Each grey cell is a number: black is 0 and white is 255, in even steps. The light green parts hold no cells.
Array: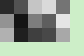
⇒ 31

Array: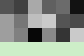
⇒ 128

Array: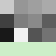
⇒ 241

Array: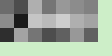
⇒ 163

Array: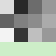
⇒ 53

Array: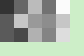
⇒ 72

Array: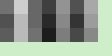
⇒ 186
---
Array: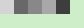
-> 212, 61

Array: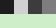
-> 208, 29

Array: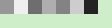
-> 239, 34

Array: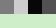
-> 205, 7

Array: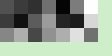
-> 254, 5

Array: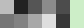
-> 222, 34
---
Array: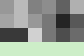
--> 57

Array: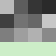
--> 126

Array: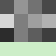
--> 44

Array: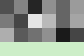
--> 174

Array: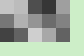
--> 66

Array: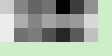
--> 236

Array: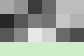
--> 87
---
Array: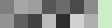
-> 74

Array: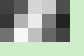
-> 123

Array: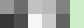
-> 185

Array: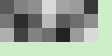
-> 110

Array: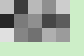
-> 70

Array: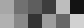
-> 189

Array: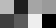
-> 165

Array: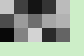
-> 166
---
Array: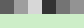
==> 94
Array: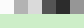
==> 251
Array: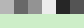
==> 182
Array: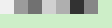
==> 240
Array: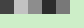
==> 66
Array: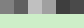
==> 128
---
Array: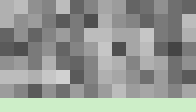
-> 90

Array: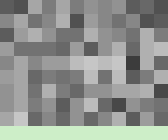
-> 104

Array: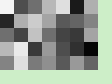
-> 122

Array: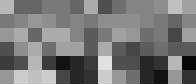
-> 192

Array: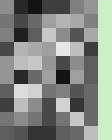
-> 52

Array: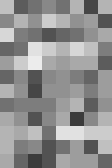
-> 59
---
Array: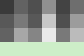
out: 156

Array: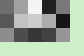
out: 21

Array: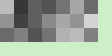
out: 211

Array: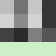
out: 54

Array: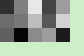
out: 210

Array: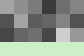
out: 82

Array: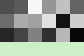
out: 205

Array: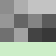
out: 91
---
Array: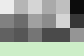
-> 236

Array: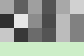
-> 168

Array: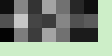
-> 15

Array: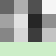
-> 101

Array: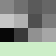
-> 135

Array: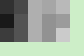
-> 49
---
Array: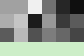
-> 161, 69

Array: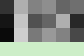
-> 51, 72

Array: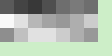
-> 90, 152

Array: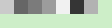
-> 202, 178

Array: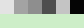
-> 227, 5

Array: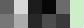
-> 95, 57
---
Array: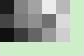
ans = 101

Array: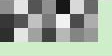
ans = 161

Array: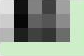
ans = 64

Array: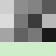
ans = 120

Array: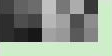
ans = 23

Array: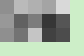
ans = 197

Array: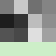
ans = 223

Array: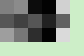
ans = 45

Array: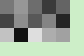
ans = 222
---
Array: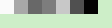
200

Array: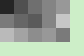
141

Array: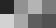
168

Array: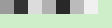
40

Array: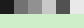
200

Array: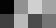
186

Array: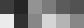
213

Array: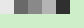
137
